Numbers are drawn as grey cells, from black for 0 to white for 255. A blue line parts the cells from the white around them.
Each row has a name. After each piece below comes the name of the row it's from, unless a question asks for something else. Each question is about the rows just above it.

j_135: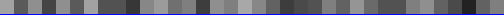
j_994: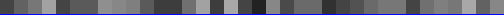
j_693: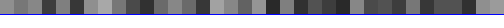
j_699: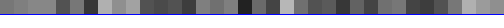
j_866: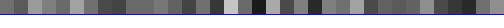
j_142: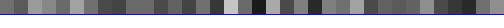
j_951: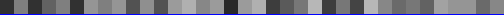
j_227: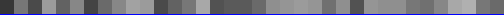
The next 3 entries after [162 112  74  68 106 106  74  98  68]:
[112  55 196]
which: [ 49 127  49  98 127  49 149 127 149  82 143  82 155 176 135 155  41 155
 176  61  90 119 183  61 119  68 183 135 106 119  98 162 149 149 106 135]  j_951

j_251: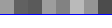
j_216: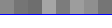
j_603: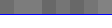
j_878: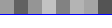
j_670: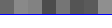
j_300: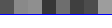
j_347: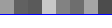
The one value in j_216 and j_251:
[157]
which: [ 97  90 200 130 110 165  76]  j_347
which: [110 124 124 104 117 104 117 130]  j_603

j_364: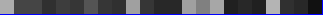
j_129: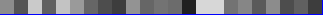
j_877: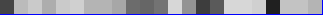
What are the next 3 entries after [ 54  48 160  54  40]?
[ 40 160 128]
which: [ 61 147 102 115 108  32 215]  j_129
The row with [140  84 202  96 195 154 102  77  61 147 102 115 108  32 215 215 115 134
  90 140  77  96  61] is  j_129

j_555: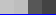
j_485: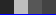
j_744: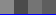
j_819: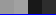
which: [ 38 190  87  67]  j_485
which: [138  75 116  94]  j_744
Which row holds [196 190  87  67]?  j_555
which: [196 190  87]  j_555

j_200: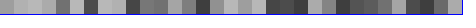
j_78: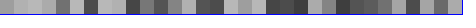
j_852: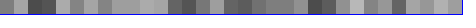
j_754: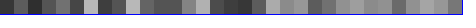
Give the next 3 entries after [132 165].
[132 158 158]
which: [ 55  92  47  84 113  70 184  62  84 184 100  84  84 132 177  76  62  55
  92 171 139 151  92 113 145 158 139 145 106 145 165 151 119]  j_754
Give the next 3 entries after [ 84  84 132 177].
[76 62 55]
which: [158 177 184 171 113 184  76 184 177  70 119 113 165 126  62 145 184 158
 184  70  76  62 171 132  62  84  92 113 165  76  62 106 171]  j_200
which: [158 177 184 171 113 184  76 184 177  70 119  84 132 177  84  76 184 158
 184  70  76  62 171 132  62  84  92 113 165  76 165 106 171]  j_78

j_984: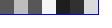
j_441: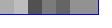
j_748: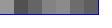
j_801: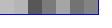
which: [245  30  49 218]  j_984
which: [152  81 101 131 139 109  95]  j_748
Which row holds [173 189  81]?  j_441
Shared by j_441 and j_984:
[189]
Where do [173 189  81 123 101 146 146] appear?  j_441
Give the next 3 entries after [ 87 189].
[ 87 245  30]

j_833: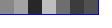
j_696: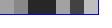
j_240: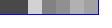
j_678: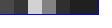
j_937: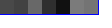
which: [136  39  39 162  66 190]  j_696
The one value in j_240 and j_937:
[73]
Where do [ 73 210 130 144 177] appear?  j_240
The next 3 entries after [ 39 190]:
[110  60  80]
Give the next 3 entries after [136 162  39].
[190 110  60]
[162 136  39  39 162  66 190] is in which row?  j_696

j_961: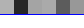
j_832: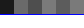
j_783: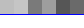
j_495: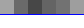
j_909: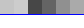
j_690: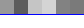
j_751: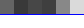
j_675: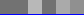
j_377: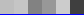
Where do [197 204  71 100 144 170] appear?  j_909
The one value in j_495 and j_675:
[114]
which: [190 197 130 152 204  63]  j_377

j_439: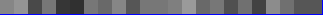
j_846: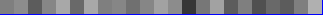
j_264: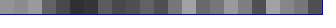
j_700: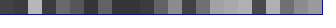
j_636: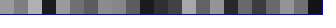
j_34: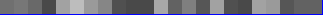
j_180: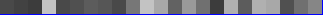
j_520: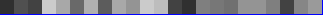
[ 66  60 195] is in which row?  j_180
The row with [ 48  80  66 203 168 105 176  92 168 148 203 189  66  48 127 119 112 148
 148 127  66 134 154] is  j_520

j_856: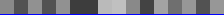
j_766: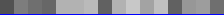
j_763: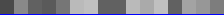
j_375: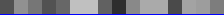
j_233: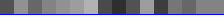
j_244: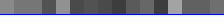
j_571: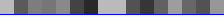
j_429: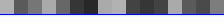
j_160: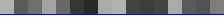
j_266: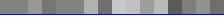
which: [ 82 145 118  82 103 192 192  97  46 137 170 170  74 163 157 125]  j_375
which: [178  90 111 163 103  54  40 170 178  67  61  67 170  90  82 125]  j_160
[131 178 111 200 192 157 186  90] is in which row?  j_266

